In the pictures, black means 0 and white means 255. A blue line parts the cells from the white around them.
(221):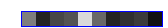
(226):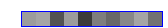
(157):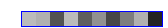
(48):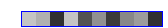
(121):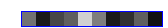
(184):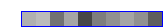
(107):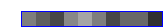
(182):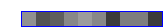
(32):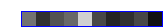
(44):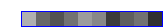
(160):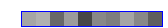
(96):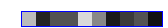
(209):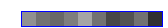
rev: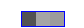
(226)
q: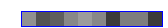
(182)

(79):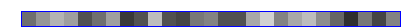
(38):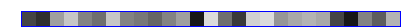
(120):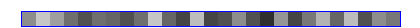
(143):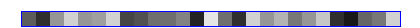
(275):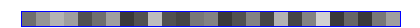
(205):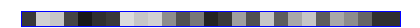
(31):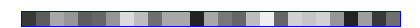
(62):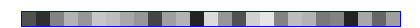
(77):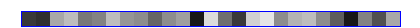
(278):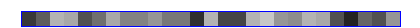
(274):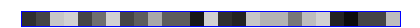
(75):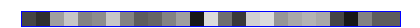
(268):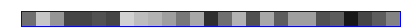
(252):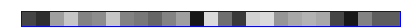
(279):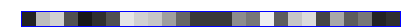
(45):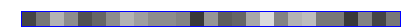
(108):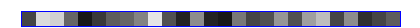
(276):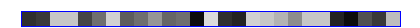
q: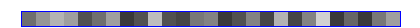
(275)
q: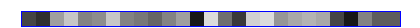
(252)
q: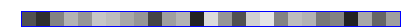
(62)

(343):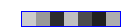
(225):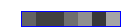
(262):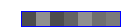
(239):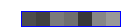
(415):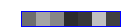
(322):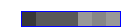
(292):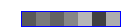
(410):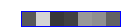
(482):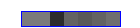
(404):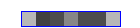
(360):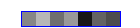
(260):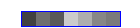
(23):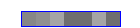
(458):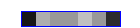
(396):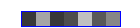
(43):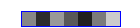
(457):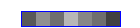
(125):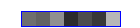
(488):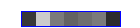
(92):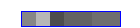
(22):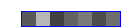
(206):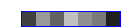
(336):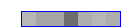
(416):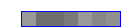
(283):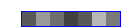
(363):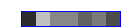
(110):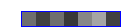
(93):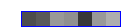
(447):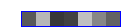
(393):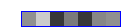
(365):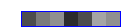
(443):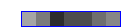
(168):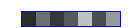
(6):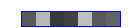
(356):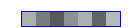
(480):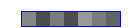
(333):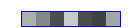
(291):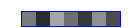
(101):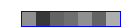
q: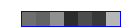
(125)
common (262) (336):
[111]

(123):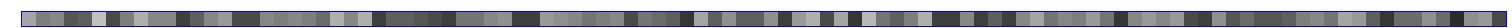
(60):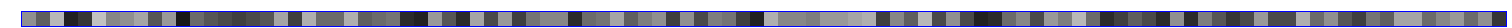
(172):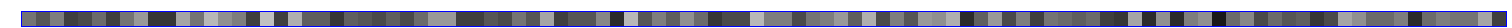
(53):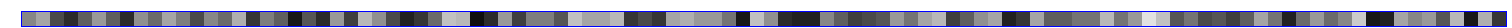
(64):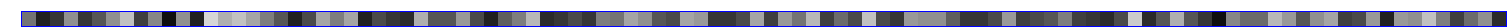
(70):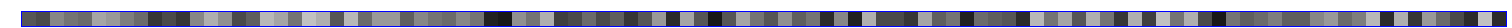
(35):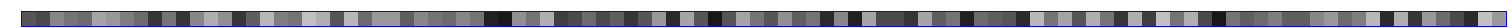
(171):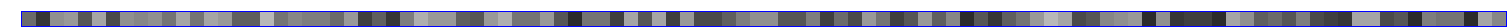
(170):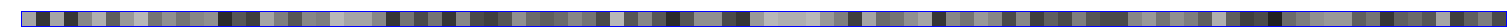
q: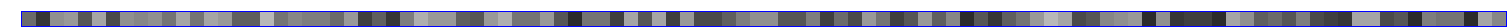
(171)
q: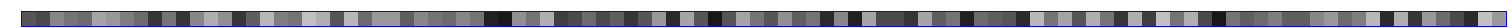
(35)
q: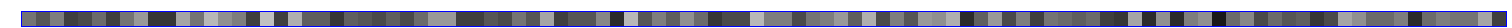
(172)
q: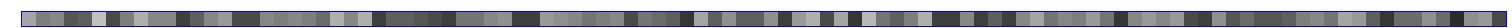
(123)
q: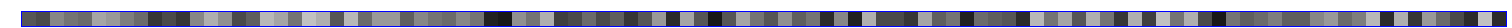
(70)
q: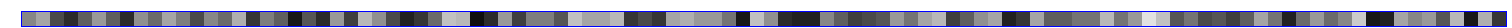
(53)

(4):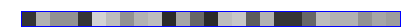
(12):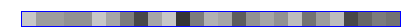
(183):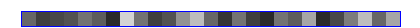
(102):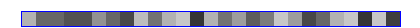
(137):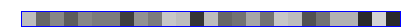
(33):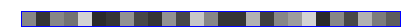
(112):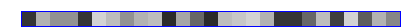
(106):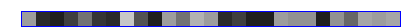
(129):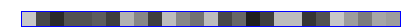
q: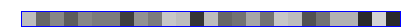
(137)
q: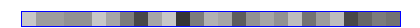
(12)

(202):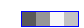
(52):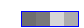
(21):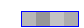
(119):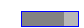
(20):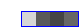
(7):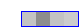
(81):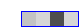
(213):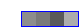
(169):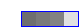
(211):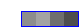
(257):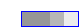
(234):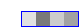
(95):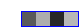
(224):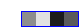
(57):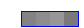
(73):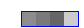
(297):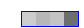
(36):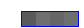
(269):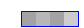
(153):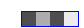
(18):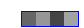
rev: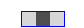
(81)
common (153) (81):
[78]

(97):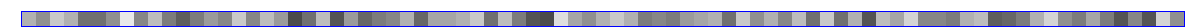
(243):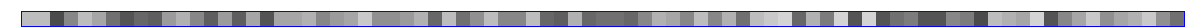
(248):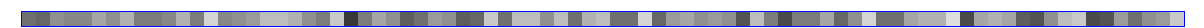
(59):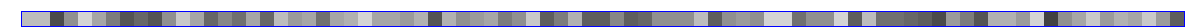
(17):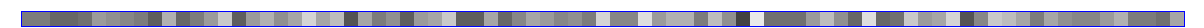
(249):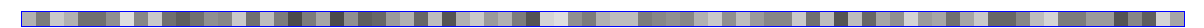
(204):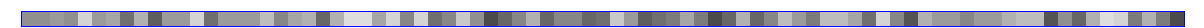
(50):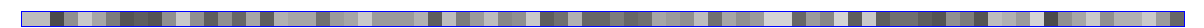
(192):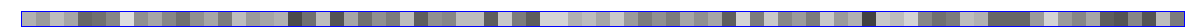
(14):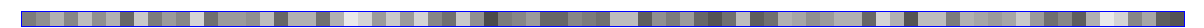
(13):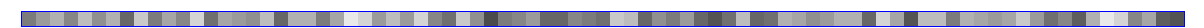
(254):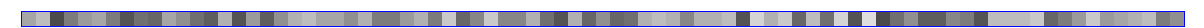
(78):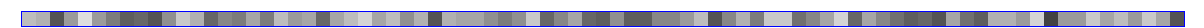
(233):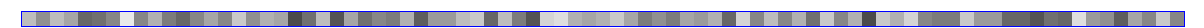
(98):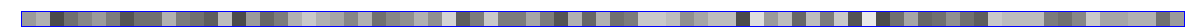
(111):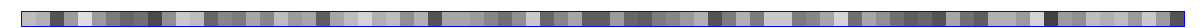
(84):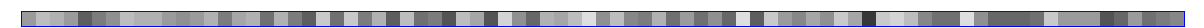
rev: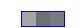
(17)
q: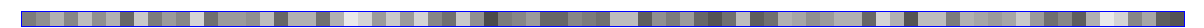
(14)
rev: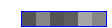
(192)
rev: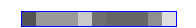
(84)
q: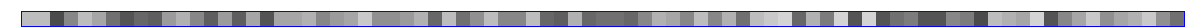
(243)

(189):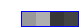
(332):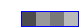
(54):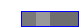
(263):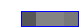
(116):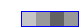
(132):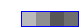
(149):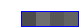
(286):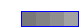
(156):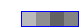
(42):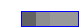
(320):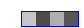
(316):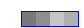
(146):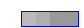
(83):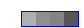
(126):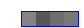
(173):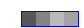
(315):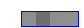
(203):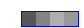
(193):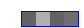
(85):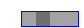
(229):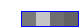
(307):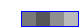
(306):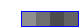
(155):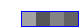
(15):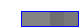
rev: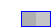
(316)
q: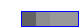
(42)
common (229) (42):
[99]
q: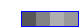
(203)

